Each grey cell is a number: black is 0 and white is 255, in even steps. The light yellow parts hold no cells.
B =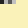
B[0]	34
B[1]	183

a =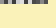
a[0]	147
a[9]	84
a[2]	185
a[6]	64

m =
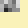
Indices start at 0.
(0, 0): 158
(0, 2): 161
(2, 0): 177
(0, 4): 221

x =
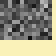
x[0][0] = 61
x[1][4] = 91
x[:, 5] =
[163, 133, 101, 131, 122, 46, 137, 165, 58, 112]
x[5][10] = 102
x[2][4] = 80
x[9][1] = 156
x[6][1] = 132
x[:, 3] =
[51, 64, 116, 58, 57, 157, 70, 26, 129, 93]
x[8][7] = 119
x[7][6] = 95
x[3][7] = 114
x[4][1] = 85
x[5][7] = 61
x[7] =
[79, 131, 177, 26, 49, 165, 95, 95, 104, 117, 75, 169, 62]
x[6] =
[48, 132, 130, 70, 41, 137, 68, 104, 156, 92, 107, 76, 113]
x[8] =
[106, 143, 64, 129, 133, 58, 126, 119, 146, 129, 35, 34, 112]
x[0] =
[61, 64, 154, 51, 30, 163, 49, 71, 72, 53, 179, 158, 89]
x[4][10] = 62
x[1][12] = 52
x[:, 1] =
[64, 65, 102, 104, 85, 78, 132, 131, 143, 156]
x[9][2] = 151
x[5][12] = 96
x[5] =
[114, 78, 56, 157, 153, 46, 111, 61, 71, 65, 102, 61, 96]
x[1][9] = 70
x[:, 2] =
[154, 149, 90, 120, 113, 56, 130, 177, 64, 151]

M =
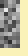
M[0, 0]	92
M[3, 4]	167
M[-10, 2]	111
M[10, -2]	160
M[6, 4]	165
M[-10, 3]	74
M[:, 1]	[114, 111, 232, 62, 141, 82, 116, 127, 171, 64, 102, 156]
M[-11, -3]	158
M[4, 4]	159
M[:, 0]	[92, 47, 147, 177, 186, 158, 158, 64, 150, 113, 137, 83]
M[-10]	[147, 232, 111, 74, 208]
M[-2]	[137, 102, 48, 160, 120]
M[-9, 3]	157
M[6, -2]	79
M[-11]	[47, 111, 158, 134, 185]
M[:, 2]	[177, 158, 111, 136, 117, 170, 88, 77, 187, 106, 48, 115]

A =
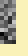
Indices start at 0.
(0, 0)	129
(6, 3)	161
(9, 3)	106
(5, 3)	195
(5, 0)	132
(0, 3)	153
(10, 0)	141
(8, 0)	5
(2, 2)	147
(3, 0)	161

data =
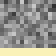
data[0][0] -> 125
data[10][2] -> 137
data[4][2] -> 90
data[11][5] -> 127
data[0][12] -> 156
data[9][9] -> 103
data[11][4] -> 129
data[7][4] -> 133
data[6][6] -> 158
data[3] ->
[177, 160, 95, 61, 151, 113, 169, 192, 142, 184, 107, 105, 197, 149]
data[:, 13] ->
[132, 49, 73, 149, 141, 102, 161, 169, 115, 96, 140, 83]
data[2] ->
[144, 118, 166, 163, 115, 152, 119, 123, 171, 91, 127, 168, 81, 73]
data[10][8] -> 125
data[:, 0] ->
[125, 175, 144, 177, 155, 139, 113, 99, 110, 169, 158, 162]
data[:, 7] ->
[126, 156, 123, 192, 160, 129, 119, 106, 89, 159, 157, 146]
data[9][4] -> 140
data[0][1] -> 68
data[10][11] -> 146
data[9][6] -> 160
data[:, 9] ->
[164, 122, 91, 184, 186, 123, 106, 155, 79, 103, 127, 99]
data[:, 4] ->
[88, 106, 115, 151, 115, 101, 167, 133, 137, 140, 174, 129]
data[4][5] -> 159
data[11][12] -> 100
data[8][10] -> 160
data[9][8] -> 162
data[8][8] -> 123
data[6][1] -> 174
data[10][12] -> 134
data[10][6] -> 189
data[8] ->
[110, 137, 182, 198, 137, 134, 131, 89, 123, 79, 160, 177, 74, 115]

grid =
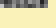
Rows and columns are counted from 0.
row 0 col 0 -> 98
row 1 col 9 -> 135
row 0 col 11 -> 100
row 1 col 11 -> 130
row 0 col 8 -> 123
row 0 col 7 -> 153
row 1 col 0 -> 195
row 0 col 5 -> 143

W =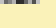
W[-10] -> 194
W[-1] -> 195

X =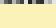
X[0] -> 187
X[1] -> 97
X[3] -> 181
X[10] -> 46
